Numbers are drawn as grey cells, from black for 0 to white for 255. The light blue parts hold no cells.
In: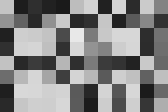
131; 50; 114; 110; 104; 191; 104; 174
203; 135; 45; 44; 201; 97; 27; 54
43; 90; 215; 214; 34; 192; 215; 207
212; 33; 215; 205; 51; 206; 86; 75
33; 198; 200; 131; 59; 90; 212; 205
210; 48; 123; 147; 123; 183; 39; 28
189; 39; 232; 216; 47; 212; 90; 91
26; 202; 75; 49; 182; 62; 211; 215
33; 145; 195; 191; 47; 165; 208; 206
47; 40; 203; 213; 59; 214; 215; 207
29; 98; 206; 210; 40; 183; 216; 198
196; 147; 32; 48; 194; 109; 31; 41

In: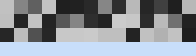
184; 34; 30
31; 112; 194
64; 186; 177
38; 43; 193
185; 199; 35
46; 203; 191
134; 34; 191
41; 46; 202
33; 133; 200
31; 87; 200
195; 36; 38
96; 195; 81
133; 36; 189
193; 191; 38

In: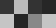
38; 197
51; 136
187; 37
53; 197

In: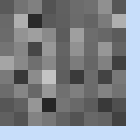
86; 175; 91; 99; 63; 120; 114; 79; 65
144; 123; 103; 151; 129; 67; 131; 57; 99
112; 100; 109; 107; 102; 108; 107; 92; 104
108; 107; 159; 146; 124; 58; 127; 105; 83
96; 95; 92; 100; 97; 94; 112; 117; 98
83; 90; 138; 152; 136; 195; 151; 38; 118
128; 42; 159; 70; 111; 140; 103; 150; 131
115; 175; 147; 134; 137; 56; 134; 97; 83
89; 105; 107; 116; 165; 122; 108; 86; 96

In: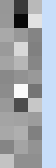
185; 226; 132; 128; 134; 153; 116; 199; 156; 128; 147; 143
57; 9; 152; 216; 182; 146; 250; 76; 162; 175; 164; 143
151; 152; 169; 154; 164; 137; 140; 153; 164; 168; 133; 195

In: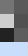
89; 81; 93
116; 205; 34

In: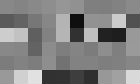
138; 81; 153; 154; 134; 217
130; 204; 30; 127; 128; 161
126; 145; 33; 142; 126; 152
127; 146; 191; 124; 130; 47
145; 15; 49; 132; 130; 62
150; 180; 181; 126; 114; 50
142; 135; 130; 140; 142; 49
137; 119; 95; 99; 125; 225
132; 99; 194; 134; 130; 208
136; 90; 205; 136; 124; 153

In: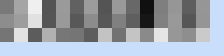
150; 149; 202
94; 86; 142
150; 153; 151
127; 129; 229
16; 22; 138
104; 95; 196
153; 128; 114
84; 87; 195
156; 140; 93
97; 88; 117
154; 153; 119
84; 85; 177
239; 225; 92
165; 157; 226
121; 141; 117
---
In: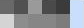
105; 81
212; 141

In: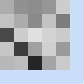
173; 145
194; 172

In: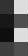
50; 221
24; 79

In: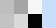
190; 165
195; 217

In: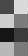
72; 218
206; 123

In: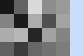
23; 98
132; 28

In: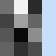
112; 242
66; 160

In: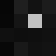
6; 31
7; 21

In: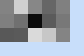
131; 208
127; 112
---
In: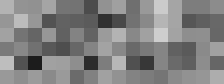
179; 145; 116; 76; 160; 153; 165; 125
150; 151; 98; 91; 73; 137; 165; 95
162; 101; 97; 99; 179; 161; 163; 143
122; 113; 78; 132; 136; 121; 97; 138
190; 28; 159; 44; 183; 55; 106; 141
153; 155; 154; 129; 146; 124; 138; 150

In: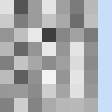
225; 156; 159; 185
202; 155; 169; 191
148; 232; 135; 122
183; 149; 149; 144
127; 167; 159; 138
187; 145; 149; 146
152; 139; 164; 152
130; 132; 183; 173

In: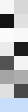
246
20
251
235
82
165
224

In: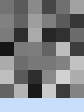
115; 138; 112
129; 158; 90
123; 170; 49
21; 125; 188
171; 120; 130
191; 45; 209
99; 25; 60

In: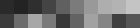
42; 47; 96; 153; 179
59; 167; 56; 162; 63

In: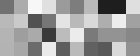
113; 247; 155; 185; 30
185; 81; 228; 217; 237
180; 170; 188; 122; 147
179; 107; 93; 97; 217

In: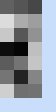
97; 71
220; 158
200; 146
13; 191
92; 197
117; 133
207; 114

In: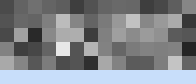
75; 112; 93; 82; 105; 62; 94
83; 100; 188; 100; 152; 135; 171
73; 41; 172; 61; 159; 155; 91
130; 71; 232; 180; 102; 130; 130
169; 87; 76; 47; 130; 92; 196
